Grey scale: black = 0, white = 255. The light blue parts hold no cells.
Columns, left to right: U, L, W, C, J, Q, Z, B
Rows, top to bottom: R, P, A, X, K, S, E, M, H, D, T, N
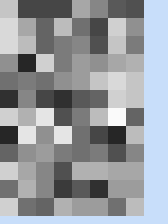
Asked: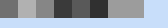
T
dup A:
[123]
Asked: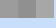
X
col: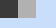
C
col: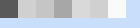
Z
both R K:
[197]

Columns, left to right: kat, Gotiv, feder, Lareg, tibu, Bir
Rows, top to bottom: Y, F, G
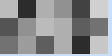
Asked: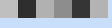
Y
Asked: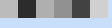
Y
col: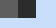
tibu

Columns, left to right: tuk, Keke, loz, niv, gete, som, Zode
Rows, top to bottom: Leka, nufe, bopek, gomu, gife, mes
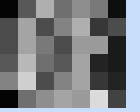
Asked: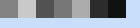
gife
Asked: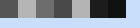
gomu
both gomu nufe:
[164]
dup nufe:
[76]

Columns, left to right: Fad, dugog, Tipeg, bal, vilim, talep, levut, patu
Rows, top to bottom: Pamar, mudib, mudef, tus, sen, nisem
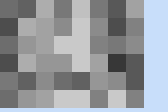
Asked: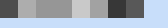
tus
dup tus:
[150]
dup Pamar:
[120]
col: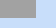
Tipeg
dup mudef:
[201]
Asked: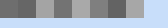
Pamar

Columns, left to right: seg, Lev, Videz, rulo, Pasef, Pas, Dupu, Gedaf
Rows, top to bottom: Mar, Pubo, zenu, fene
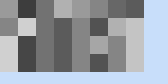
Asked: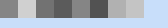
Pubo
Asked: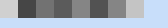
fene
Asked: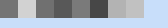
Pubo

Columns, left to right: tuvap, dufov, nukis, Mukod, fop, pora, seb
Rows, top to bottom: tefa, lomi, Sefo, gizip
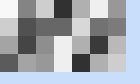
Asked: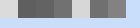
lomi
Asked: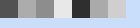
gizip
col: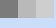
seb
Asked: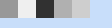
gizip
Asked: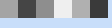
Sefo

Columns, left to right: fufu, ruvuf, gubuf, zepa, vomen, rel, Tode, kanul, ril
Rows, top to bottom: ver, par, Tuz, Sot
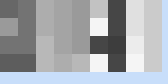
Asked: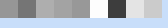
par
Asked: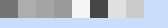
par
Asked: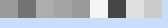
par
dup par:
[154]

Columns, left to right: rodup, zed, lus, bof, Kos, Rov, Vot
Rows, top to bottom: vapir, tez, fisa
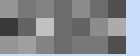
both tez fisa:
[108]
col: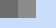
Rov
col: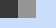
rodup
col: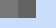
zed
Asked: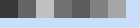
tez

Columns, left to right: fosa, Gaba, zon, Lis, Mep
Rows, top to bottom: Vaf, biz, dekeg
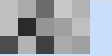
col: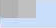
Mep
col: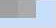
Lis
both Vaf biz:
[191]
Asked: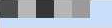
dekeg
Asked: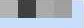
dekeg
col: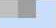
Mep
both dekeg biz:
[159]

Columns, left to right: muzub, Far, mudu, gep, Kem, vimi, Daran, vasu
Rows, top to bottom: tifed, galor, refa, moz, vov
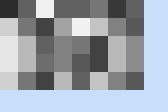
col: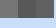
Kem
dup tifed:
[97]
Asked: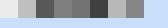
refa
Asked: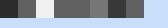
tifed
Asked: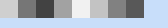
galor

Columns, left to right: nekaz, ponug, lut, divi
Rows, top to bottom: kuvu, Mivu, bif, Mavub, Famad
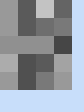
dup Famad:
[153]
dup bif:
[144]
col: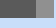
ponug
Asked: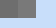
Mivu
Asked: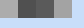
Mavub
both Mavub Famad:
[80]
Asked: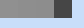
bif

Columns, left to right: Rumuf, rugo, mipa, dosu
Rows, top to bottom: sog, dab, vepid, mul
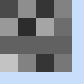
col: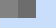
dosu
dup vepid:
[97]

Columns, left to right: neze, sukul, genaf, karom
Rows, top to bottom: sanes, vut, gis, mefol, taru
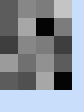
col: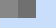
sukul
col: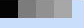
genaf
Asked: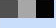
taru
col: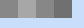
sukul
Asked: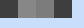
gis
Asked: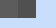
taru
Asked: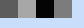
vut

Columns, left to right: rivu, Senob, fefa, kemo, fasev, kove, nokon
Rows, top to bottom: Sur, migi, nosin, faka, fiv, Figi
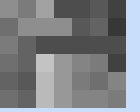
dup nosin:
[77]
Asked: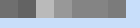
Figi
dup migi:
[142]
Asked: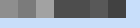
Sur
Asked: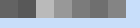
fiv

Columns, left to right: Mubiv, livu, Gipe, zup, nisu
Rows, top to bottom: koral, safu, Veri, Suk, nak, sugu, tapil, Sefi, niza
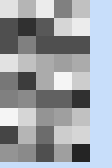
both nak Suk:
[171]
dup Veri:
[79]
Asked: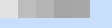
Suk

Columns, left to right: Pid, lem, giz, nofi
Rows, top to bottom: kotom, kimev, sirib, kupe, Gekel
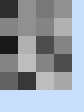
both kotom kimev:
[144]
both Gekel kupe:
[189]
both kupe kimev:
[132]
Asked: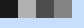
sirib

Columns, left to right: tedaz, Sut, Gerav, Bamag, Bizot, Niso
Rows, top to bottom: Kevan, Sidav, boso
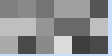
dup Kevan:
[160]
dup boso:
[73]
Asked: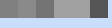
Kevan
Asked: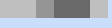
Sidav
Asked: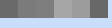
Kevan

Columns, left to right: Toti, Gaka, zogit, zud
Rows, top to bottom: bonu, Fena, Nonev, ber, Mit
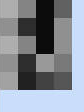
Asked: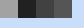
Mit
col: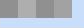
Toti
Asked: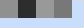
ber
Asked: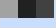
Mit
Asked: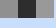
ber

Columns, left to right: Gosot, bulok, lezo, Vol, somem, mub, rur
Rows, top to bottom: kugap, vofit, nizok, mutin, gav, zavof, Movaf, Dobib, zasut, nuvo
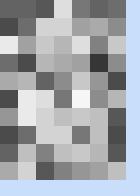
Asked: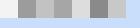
nizok
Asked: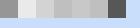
Movaf
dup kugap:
[99]

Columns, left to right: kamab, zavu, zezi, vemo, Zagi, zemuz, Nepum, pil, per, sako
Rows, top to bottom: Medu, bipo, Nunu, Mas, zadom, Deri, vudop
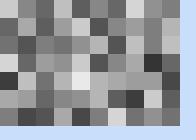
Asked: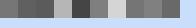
vudop
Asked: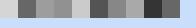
Mas

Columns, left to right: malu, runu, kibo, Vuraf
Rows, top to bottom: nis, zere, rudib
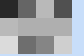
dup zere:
[175]
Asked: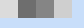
rudib
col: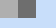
runu
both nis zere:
[185]
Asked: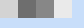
rudib
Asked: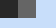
nis

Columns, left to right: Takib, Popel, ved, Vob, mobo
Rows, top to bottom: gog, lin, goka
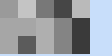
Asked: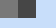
gog
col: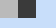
mobo

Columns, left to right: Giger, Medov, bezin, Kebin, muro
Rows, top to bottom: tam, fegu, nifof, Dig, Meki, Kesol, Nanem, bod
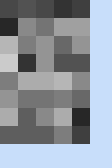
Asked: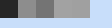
fegu
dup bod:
[94]

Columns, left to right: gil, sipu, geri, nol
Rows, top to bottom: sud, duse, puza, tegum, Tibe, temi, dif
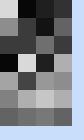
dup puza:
[59]
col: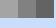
gil
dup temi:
[175]
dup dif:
[99]
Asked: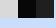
sud
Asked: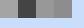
Tibe

